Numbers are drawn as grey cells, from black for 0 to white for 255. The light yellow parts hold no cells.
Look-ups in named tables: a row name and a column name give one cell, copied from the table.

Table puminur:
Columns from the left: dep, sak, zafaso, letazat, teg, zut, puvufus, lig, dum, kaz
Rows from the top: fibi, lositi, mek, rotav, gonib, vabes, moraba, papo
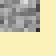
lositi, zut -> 177
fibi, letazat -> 129
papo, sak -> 157
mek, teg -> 178
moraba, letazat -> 157
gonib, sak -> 155
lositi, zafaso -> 141
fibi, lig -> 163
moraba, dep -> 152
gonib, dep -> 125
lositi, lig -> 158
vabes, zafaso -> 129
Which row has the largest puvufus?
fibi

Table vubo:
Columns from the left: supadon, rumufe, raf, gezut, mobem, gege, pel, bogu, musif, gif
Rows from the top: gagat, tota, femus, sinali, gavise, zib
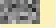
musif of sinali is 182
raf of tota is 102
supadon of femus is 112
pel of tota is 121
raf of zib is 146
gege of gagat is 152
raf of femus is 80
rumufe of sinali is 130
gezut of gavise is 149
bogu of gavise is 154
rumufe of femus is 169
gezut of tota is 48
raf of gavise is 161
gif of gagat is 115

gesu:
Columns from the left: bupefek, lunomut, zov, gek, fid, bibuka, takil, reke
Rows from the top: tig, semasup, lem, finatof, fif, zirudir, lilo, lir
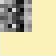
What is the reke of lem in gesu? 133
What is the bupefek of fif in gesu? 82
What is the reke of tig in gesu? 116
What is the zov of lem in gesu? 29
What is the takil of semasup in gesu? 181
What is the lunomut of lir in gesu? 129
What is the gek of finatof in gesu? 77

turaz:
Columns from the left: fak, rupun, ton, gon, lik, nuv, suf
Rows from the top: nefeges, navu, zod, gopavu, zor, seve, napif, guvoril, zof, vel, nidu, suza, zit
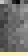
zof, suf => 129
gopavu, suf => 125
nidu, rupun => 73
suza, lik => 109
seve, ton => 103
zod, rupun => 109
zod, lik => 117
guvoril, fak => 83
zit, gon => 88
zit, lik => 108
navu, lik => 105
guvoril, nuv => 139
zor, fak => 82

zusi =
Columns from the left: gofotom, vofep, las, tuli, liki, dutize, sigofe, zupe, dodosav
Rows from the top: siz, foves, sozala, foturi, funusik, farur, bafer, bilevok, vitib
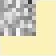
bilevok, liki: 246
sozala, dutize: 158
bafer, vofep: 188
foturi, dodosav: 159
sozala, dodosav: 191
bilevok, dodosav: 182
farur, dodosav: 140
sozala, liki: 157
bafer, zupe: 233
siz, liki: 238
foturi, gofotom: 170
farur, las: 217
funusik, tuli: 188
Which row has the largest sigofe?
sozala

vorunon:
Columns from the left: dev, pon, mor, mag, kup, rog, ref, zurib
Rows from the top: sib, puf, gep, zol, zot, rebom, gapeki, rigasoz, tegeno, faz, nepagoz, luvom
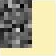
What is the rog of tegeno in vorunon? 109
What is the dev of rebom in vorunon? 105
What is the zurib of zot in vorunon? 93
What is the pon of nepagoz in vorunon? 84
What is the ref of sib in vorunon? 72
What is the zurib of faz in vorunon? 101
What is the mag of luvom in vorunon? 122
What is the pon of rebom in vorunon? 52
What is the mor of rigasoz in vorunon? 15
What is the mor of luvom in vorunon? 52
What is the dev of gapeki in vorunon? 154
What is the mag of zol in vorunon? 104
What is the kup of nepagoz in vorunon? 169
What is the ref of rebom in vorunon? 44
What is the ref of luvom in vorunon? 107
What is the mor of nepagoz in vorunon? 103
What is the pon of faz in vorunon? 101

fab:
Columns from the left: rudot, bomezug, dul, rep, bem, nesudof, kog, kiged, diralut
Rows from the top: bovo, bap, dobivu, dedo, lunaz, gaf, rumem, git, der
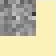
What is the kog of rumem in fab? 154
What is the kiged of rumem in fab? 149
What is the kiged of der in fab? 166
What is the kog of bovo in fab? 136
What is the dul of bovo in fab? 150
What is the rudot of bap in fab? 124
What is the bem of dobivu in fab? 167
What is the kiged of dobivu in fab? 151
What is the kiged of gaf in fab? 130
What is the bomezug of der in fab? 131
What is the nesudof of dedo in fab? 142
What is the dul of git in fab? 137
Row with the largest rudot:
dedo

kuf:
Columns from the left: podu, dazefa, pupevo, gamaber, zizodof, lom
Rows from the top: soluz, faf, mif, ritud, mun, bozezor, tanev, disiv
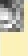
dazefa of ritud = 226
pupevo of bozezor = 174
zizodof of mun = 207
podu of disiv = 149
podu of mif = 187
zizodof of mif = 157
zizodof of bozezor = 133
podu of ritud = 219
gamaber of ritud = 124
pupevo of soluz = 77
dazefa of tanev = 234
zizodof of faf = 117
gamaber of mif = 92
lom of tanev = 146
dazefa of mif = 177

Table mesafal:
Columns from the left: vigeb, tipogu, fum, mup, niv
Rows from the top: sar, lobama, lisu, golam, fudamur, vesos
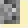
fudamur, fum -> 139
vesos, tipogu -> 85
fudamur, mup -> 61
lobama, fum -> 160
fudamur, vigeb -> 158
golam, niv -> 140
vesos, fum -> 97
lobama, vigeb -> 143
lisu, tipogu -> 161
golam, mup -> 121
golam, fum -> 161
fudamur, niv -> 118

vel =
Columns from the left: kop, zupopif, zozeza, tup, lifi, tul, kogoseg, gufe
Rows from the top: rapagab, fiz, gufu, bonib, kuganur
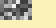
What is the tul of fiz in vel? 98
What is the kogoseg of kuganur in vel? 219
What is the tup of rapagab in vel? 111
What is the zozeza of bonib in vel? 205
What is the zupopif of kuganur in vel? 79
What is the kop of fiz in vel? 117
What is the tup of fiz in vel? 241
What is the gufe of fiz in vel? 66
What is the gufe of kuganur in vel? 87

